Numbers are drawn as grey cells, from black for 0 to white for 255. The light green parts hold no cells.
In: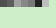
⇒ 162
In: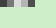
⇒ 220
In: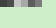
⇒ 198
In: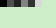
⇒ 34
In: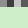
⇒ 197
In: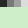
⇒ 161
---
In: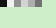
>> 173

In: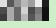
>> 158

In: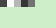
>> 114

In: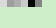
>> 6

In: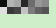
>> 109

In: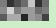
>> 196

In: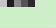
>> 41

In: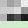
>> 205
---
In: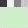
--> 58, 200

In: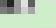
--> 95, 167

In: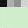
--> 21, 210

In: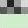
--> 185, 143

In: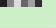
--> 33, 48

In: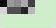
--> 10, 185

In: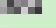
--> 175, 56
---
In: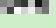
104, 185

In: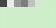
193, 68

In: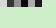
25, 215

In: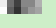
177, 252

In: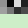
32, 159

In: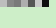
14, 189

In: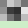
115, 189

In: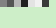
58, 130

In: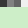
240, 54
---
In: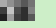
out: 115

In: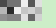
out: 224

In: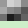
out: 138

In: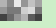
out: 164

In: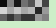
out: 68

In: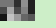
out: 32

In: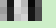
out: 90
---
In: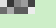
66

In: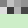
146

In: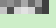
63

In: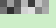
158

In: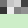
64

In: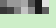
224

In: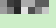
93

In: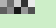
234
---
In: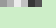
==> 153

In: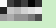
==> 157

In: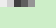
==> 237

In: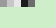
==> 154

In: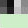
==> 96

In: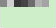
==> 136

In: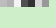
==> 189

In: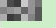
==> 172

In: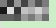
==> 98
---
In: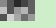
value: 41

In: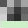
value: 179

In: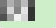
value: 144

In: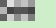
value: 170

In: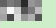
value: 41

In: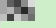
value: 66

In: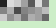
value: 89

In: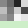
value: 104
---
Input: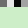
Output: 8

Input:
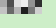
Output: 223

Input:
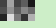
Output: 67

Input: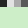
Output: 169

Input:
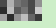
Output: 117

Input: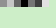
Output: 101

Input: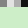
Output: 173

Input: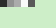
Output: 171

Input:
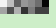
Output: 96

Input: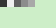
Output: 96
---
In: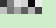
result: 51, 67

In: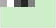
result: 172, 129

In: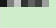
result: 22, 158

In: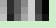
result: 167, 17

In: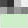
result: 73, 130

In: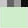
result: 199, 17
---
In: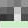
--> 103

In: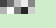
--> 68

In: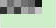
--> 168

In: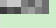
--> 172

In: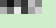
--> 79

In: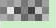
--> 119

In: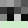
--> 55

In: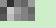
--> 75

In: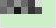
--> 121
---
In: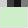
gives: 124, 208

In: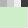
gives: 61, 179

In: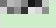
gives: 198, 213

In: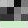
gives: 121, 51

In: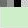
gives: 207, 110

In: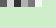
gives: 245, 93
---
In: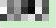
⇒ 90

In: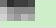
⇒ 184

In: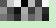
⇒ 131

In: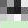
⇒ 247

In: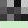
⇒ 44

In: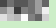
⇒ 101
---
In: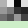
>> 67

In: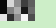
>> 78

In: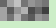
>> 133

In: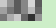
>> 148

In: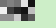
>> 89

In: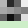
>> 223

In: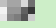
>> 204

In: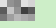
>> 159

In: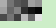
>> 228

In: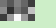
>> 72
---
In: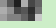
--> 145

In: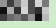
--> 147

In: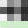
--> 233

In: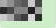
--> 171

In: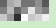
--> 101

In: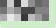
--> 87

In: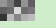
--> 148
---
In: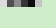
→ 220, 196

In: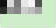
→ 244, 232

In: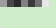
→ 231, 158

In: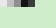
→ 233, 192

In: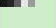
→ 230, 154

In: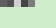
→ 208, 124

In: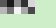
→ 245, 215
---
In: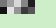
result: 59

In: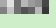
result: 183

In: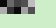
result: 162

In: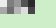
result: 221

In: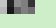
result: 127

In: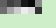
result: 220

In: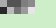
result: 155

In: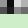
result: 136
